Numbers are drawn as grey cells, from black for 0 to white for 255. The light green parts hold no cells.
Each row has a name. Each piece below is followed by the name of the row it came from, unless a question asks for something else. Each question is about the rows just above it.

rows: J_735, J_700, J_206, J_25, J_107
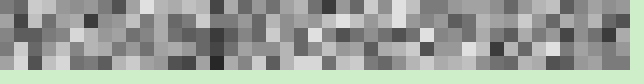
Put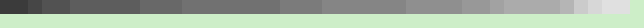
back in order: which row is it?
J_206
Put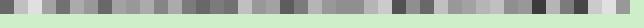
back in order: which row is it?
J_25
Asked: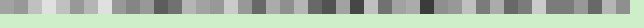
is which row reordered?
J_700
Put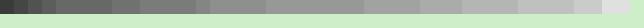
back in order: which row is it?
J_25
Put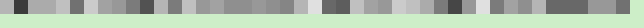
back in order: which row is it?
J_25
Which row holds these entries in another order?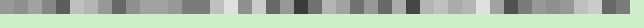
J_735
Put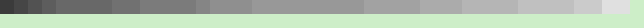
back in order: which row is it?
J_700

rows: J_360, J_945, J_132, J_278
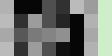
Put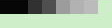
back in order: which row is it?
J_360
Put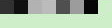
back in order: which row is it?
J_278

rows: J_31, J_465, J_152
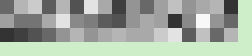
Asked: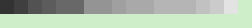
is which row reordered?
J_31
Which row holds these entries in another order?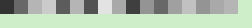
J_31

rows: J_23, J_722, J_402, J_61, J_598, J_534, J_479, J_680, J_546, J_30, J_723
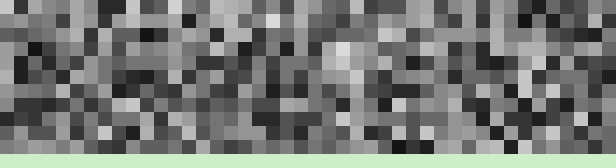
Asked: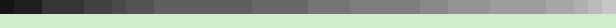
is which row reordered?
J_723
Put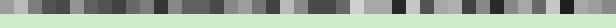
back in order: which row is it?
J_23
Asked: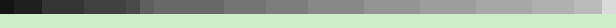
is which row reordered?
J_722
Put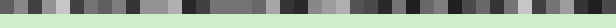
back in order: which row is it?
J_534
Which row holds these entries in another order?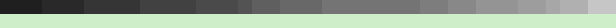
J_534
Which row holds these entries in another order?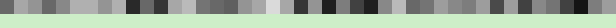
J_61
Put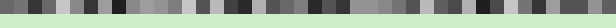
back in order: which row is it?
J_30

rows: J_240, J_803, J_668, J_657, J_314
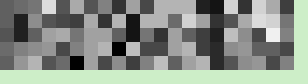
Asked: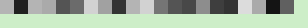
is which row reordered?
J_803
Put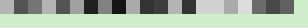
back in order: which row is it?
J_240
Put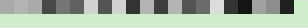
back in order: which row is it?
J_803
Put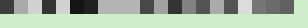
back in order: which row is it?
J_240
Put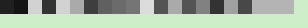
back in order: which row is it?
J_240
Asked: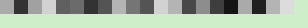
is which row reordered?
J_803

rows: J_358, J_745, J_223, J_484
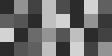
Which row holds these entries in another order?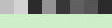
J_745
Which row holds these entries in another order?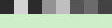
J_223
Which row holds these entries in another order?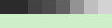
J_358
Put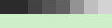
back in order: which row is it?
J_484
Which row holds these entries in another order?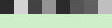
J_484
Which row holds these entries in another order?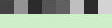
J_484

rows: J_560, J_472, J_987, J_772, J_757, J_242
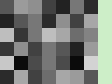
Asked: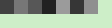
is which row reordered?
J_772
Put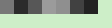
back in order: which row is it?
J_560
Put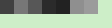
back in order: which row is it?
J_560
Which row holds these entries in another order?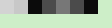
J_757

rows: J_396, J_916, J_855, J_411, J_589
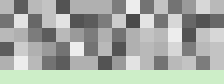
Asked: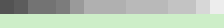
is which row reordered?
J_396
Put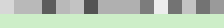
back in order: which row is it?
J_396
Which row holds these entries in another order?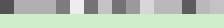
J_396
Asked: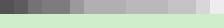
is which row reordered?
J_855

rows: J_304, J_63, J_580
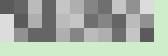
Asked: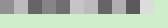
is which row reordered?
J_63
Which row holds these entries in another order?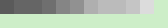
J_63
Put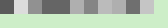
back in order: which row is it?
J_580
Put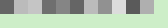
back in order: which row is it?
J_63
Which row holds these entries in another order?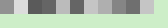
J_304
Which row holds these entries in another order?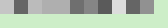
J_580
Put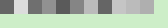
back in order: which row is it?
J_63

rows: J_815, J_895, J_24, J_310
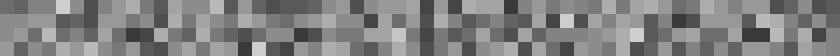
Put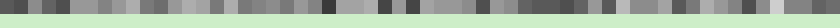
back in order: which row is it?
J_815
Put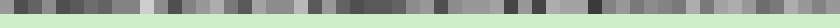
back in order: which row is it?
J_815
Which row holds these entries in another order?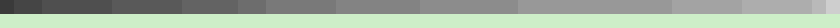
J_815
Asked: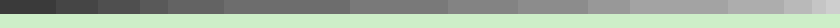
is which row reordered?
J_24
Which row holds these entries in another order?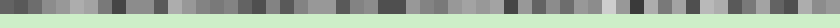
J_815
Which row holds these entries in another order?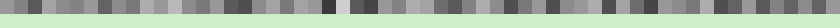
J_310
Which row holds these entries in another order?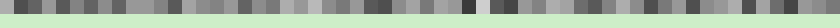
J_310

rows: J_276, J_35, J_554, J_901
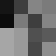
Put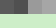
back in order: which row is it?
J_554
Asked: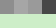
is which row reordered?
J_901
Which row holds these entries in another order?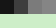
J_276

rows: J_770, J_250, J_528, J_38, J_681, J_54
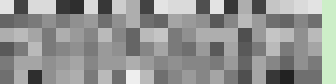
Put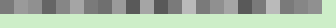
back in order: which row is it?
J_38
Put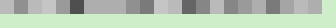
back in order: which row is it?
J_528
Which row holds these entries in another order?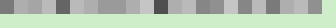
J_528
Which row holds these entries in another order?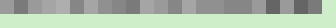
J_681
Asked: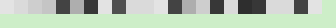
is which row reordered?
J_770

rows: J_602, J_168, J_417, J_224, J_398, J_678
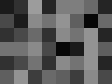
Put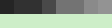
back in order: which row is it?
J_398
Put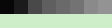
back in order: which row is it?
J_168
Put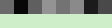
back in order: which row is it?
J_168

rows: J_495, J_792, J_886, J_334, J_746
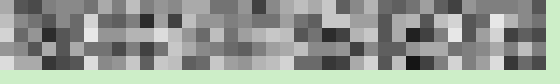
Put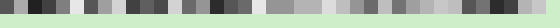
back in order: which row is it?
J_886
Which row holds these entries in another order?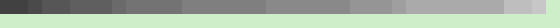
J_334

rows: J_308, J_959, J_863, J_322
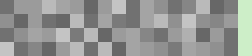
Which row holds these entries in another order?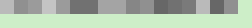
J_959
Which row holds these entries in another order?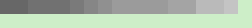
J_308
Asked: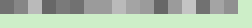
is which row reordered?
J_308
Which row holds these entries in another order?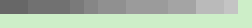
J_322

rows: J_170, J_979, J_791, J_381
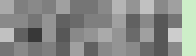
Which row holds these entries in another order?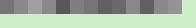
J_381
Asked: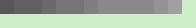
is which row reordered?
J_381

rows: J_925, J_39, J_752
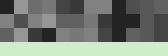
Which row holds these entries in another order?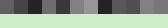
J_925
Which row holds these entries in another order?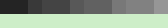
J_752
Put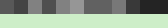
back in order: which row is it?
J_39
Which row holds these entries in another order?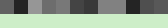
J_925
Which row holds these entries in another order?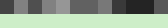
J_39

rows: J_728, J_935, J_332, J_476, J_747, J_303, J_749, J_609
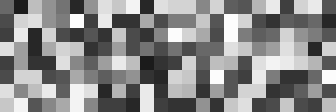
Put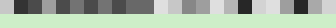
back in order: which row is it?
J_476
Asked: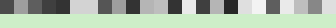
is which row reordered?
J_749
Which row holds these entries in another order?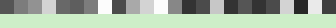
J_332
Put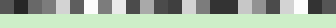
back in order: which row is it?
J_303
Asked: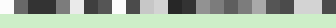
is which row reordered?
J_303

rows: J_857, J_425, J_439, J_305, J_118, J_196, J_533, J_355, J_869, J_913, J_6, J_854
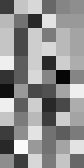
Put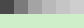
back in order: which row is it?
J_439
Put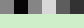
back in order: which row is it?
J_196
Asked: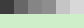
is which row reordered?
J_857

